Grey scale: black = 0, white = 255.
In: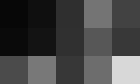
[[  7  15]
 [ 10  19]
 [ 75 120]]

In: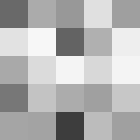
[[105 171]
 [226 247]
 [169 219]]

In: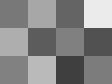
[[120 167]
 [174  92]
 [129 186]]

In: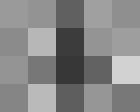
[[154 147]
 [139 183]
 [148 119]]

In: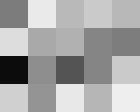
[[124 234]
 [221 169]
 [ 12 142]]

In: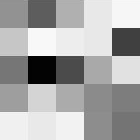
[[146  93]
 [198 248]
 [118   3]]

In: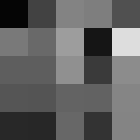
[[  5  66]
 [121 105]
 [ 94  94]]

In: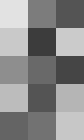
[[226 124]
 [201  60]
 [142 105]]

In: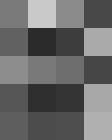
[[122 201]
 [ 97  43]
 [141 121]]
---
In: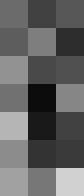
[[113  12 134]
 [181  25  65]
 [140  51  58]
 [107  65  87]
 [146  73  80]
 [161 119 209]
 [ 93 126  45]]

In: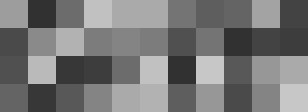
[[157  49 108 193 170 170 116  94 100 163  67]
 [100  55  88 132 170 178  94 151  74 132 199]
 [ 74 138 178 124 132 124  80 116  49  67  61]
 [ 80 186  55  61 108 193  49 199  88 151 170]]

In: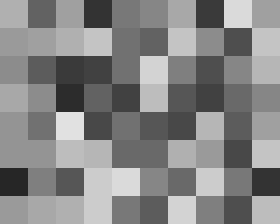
[[140  92  58  65 113 211 127  78 134 182]
 [176  98 160  51 120 134 168  58 218 160]
 [148 113 225  72 113  86  72 182  92 160]
 [ 38 127  86 204 218 134 105 204 120  51]
 [168 140  44  98  65 189  86  65 105 134]
 [148 148 189 182 105 105 176 154  72 196]
 [154 160 176 196 113  98 196 140  78 196]
 [154 168 176 204 120  92 211 127  78 189]]

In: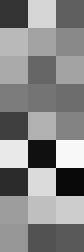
[[233  16 248]
 [150  82  89]
 [170 102 163]
 [124 116 109]
 [185 163 137]
 [ 63 177 131]
 [157 191 205]
 [ 51 213  95]
 [ 43 219   9]]

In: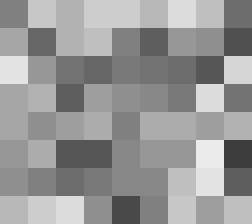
[[166 102 178 191 128  94 151 143  80]
 [143 128 109 121 136 136 191 227  94]
 [166 143 158 172 128 172 172 158 178]
 [227 151 115 102 121 115 109  86 213]
 [151 172  86  86 136 151 151 235  61]
 [166 178  94 158 143 136 121 220 115]
 [128 199 178 205 205 184 220 191 109]
 [184 205 220 143  73 128 199 158 191]]

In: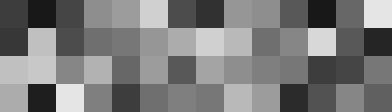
[[ 61  24  69 142 156 208  76  49 150 142  88  24 103 229]
 [172  30 229 127  61 111 127 119 185 156  43  82 134  96]
 [ 55 192  76 111 119 150 172 208 185 111 134 216  88  37]
 [192 200 134 178 103 156  88 164 142 127 119  61  69 119]]

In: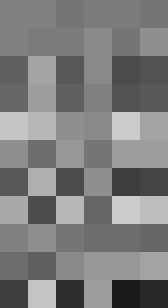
[[169  76 183 102 203 189]
 [109  96 137 151 151 163]
 [143 109 151 117 157 157]
 [129 123 123 137 117 143]
 [129 129 117 123 123 117]
 [129 143 117 109 109 102]
 [102 157  96 129  82  88]
 [ 96 163  88 137  76  82]
 [ 88 175  76 143  62  68]
 [196 183 143 137 203 163]
 [ 62 196  46 157  27  40]]
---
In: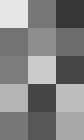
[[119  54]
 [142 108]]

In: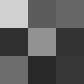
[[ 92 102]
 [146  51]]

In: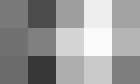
[[ 75 158]
 [128 212]]

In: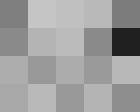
[[197 192]
 [180 187]]

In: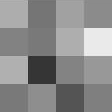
[[117 161]
 [121 174]]

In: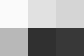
[[225 213]
 [ 48  56]]

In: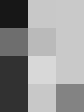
[[200 201]
 [186 201]]

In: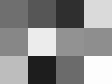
[[ 86  47]
 [236 146]]
